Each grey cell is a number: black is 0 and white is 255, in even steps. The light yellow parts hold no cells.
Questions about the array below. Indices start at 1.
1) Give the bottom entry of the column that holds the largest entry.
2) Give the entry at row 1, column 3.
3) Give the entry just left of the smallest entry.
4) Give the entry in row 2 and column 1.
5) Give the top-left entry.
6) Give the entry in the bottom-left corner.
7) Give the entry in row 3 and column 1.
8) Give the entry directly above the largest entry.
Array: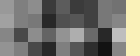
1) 134
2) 141
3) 46
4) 161
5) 153
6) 147
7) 134
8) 134

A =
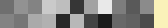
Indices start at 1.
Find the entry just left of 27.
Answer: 67
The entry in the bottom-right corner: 75
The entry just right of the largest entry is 125
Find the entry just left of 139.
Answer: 89
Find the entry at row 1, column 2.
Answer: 146
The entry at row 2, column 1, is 131
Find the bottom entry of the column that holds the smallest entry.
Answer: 27

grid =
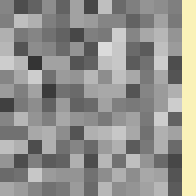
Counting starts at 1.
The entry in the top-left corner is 133
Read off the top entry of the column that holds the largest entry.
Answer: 191
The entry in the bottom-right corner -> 91
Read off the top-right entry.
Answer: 127
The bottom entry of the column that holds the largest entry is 183
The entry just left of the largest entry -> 84
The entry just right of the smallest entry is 162
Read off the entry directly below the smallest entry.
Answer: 205
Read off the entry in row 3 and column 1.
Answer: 176
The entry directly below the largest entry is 191
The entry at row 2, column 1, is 127
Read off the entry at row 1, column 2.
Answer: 77
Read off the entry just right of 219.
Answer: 199
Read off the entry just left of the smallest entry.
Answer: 183
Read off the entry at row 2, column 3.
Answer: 176
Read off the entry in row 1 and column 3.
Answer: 98
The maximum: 219
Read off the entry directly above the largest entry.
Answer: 121
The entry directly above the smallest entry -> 141
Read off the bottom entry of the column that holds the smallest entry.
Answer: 133

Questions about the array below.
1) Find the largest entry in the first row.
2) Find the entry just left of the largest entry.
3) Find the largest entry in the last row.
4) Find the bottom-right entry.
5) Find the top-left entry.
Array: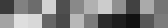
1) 210
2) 164
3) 222
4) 123
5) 58

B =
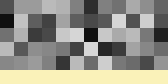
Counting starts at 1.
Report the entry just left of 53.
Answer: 128
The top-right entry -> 100
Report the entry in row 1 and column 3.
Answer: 155
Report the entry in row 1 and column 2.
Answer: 155
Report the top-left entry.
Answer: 81
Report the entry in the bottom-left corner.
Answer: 135
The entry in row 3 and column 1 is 113
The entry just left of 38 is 214
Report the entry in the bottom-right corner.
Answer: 148
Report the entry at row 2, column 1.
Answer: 16

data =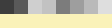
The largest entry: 222
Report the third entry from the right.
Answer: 158
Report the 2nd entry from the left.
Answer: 89

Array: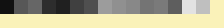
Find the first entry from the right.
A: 191
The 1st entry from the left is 17
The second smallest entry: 32
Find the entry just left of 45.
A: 102

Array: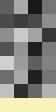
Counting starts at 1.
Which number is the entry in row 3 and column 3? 163
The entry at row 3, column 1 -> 142
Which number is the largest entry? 208
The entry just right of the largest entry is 156
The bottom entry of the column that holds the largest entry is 193
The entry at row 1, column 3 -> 24
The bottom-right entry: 177
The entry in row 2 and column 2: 61

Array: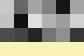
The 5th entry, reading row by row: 22
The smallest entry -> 16
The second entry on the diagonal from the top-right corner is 157
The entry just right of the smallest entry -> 222
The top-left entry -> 200
